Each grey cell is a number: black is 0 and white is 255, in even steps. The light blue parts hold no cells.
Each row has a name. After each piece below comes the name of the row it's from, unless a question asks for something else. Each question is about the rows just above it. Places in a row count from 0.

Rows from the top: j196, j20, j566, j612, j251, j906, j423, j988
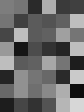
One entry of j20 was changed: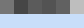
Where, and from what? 1, [64]
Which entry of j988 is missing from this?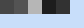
[215]
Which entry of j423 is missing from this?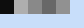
[111]
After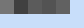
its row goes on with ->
[190]
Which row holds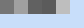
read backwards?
j566

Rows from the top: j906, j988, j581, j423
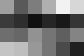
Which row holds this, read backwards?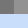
j581
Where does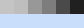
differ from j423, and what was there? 3, [117]
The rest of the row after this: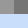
[74, 32]

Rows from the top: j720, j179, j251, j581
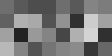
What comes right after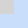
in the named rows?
[48]
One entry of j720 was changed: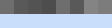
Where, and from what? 2, [77]
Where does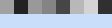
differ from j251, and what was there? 5, [176]

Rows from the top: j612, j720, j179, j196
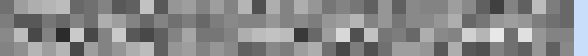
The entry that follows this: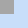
[118]
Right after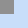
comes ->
[181]
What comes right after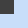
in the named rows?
[131]
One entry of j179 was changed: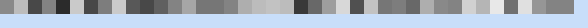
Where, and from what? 7, [131]

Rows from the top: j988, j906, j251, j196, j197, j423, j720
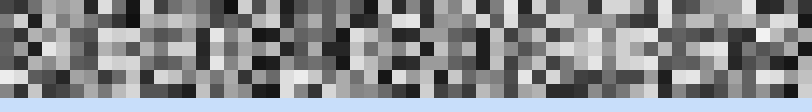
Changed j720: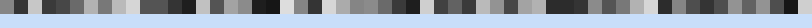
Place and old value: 6, [171]
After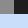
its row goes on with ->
[22, 221, 133, 52, 214, 171, 133, 139, 106, 58, 30, 207, 65, 98, 58, 186, 147, 71, 163, 178, 44, 44, 52, 139, 84, 120, 178, 214, 44, 133, 78, 52, 78, 147, 98, 147, 78, 22, 207]
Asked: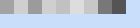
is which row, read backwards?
j196
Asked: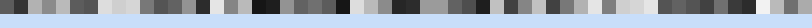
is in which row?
j251

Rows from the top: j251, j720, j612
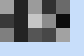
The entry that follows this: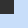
[106]
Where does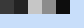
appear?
j720
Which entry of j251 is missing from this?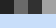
[155]
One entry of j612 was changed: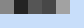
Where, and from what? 0, [127]

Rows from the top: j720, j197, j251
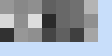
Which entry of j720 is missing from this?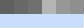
[136]
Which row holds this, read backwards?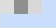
j197
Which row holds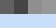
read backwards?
j251
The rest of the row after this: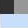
[143, 69, 96, 63, 165]
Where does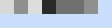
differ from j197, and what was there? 4, [104]
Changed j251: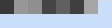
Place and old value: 0, [49]

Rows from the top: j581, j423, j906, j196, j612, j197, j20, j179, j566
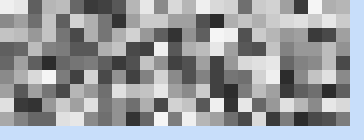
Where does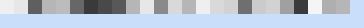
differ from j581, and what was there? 7, [65]
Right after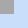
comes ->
[130]

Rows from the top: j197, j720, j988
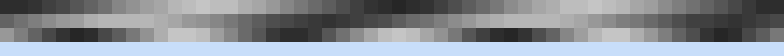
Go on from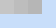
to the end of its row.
[166, 158, 140, 126, 113, 99, 86, 72, 57, 45, 45]
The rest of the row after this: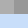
[126, 99, 78, 51, 38, 45, 72, 93, 120]

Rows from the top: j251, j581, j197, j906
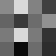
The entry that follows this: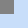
[64]
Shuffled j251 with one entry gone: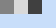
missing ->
[138]
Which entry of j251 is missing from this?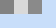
[64]
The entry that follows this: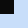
[108]

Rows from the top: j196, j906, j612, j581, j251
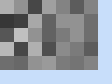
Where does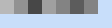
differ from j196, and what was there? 0, [176]
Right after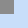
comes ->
[123]
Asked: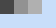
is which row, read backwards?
j196
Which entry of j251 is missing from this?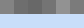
[154]

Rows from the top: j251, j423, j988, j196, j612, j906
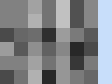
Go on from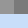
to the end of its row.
[103]
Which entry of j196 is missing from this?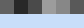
[143]
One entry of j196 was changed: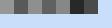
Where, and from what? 0, [156]
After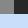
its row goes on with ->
[74]
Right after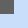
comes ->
[135]
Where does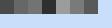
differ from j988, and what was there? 2, [109]

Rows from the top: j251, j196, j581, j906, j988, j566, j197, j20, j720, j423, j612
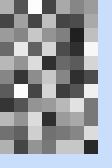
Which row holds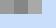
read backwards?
j251
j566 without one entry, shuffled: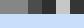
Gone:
[141]
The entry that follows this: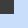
[84]
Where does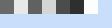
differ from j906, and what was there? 6, [247]
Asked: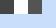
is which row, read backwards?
j251
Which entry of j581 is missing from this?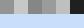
[128]

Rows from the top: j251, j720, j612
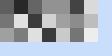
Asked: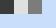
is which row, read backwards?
j612
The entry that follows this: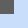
[40]
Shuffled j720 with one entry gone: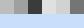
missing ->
[140]
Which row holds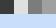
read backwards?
j612

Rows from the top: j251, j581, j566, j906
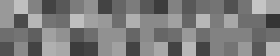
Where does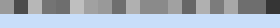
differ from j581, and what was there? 14, [183]
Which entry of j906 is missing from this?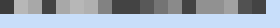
[153]
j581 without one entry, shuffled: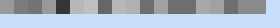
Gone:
[75]
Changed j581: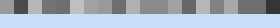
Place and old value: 15, [124]
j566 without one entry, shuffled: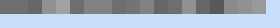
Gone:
[95]

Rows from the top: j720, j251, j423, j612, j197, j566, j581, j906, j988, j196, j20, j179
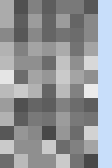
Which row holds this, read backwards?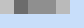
j197
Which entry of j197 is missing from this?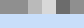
[194]
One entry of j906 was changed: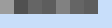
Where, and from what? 5, [108]
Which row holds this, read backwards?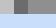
j197

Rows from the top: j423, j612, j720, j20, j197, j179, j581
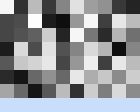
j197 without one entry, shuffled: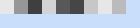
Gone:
[238]
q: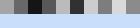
j581
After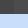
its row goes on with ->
[253, 28, 14, 151, 246, 63, 231, 187]
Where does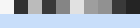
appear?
j423
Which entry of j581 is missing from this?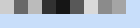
[125]
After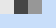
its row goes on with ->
[238, 63, 231, 187]

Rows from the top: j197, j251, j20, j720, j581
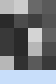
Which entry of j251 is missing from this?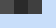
[83]
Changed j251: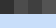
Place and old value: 0, [42]
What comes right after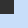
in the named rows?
[90]
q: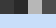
j720

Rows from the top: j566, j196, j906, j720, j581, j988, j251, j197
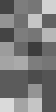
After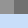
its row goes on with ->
[197, 97]
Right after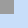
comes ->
[104]
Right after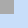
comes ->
[125]

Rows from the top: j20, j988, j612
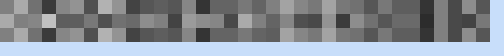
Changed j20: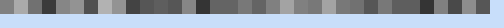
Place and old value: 21, [134]
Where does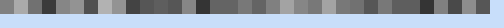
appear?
j20
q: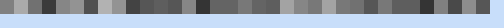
j612

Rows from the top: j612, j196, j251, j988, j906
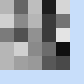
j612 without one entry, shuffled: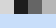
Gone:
[190]
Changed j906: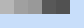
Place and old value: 4, [73]
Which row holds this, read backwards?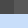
j906
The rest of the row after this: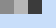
[115]
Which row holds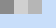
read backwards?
j988
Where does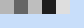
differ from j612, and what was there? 4, [214]

